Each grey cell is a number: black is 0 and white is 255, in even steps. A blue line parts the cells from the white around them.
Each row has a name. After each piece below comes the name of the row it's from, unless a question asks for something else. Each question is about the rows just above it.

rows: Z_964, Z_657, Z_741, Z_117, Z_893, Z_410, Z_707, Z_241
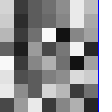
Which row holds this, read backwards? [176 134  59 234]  Z_241
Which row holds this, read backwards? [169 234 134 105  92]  Z_657
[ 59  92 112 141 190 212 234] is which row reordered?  Z_964
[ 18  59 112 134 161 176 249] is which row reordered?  Z_893

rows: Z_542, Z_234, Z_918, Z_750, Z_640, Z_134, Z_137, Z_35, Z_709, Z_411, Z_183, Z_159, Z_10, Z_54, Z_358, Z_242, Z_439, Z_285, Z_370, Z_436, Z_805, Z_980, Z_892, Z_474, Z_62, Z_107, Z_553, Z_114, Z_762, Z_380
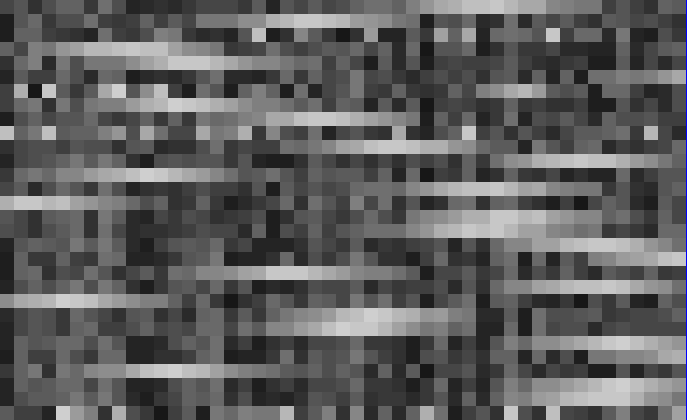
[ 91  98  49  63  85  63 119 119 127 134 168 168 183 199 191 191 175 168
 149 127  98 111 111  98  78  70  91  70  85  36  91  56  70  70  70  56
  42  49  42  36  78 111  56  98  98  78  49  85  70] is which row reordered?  Z_542
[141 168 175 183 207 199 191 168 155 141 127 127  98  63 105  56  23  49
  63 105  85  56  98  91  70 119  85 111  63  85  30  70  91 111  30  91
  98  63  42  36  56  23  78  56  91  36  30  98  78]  Z_980
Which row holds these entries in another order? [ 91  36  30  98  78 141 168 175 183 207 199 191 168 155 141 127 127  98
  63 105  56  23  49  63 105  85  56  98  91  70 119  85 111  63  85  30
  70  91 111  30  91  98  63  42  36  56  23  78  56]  Z_980
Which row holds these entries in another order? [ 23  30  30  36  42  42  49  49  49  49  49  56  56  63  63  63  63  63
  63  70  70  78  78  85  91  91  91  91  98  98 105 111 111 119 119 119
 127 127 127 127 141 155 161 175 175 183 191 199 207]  Z_35
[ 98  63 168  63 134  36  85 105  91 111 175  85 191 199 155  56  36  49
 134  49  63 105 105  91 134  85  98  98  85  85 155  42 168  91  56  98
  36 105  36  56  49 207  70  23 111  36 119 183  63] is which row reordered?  Z_10
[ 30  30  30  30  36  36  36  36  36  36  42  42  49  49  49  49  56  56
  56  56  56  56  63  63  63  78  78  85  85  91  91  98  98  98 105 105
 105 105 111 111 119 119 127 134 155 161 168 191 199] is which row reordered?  Z_370
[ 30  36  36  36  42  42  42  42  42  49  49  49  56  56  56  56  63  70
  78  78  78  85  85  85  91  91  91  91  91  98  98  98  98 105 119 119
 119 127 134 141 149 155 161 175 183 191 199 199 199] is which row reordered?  Z_762

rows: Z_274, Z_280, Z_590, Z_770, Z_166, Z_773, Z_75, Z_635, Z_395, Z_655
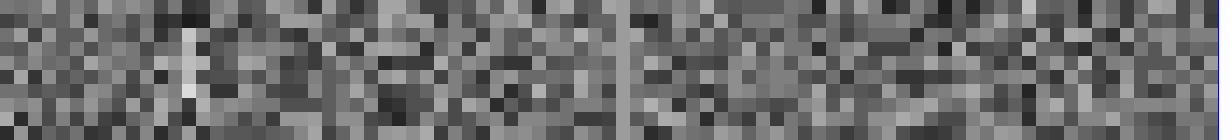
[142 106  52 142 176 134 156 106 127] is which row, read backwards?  Z_635
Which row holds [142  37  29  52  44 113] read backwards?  Z_280
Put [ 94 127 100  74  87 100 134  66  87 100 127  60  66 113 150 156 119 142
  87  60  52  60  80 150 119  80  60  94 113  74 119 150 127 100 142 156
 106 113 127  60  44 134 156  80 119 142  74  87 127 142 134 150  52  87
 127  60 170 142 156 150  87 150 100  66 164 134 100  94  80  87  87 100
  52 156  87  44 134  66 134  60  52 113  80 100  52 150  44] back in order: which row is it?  Z_655

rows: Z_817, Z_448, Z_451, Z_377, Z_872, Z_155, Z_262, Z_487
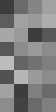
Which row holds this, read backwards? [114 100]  Z_872
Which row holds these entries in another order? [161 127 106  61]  Z_262
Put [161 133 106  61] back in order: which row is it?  Z_817
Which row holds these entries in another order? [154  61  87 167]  Z_451
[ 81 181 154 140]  Z_155
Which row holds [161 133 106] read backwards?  Z_817

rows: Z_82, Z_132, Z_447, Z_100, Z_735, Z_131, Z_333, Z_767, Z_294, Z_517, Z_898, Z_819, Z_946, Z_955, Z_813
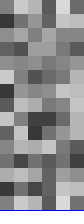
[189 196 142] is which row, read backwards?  Z_333
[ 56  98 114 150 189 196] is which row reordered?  Z_132
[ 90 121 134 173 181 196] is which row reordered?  Z_898
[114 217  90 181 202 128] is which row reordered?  Z_813

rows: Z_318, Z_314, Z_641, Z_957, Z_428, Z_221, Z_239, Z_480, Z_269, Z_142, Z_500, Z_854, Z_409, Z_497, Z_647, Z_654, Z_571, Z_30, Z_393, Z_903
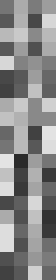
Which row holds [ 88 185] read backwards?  Z_500
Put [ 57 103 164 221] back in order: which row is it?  Z_497

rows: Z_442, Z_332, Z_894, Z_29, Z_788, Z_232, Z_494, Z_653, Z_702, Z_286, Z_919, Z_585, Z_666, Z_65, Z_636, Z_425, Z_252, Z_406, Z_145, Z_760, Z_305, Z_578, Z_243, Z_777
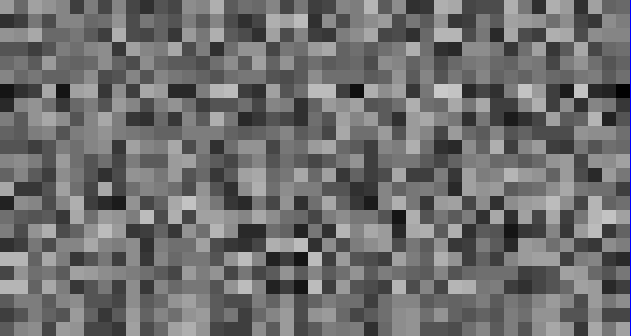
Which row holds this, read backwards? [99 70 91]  Z_585
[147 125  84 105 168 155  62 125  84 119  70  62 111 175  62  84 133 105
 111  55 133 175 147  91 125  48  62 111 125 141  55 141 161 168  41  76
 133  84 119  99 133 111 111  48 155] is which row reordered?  Z_919
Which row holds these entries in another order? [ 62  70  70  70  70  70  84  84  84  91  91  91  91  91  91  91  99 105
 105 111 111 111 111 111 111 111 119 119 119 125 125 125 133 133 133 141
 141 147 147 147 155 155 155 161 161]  Z_585
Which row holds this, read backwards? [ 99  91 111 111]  Z_232
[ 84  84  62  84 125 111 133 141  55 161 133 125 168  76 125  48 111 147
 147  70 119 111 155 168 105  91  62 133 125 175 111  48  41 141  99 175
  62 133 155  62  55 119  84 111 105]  Z_919
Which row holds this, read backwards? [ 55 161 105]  Z_666
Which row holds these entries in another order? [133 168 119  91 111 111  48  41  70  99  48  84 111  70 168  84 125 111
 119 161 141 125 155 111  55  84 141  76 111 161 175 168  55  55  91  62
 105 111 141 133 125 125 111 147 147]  Z_29

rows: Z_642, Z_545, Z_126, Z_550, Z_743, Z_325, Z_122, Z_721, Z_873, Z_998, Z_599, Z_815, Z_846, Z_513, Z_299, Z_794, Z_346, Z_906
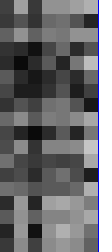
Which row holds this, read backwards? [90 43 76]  Z_846
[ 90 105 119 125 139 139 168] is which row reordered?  Z_873
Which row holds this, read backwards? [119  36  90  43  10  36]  Z_998

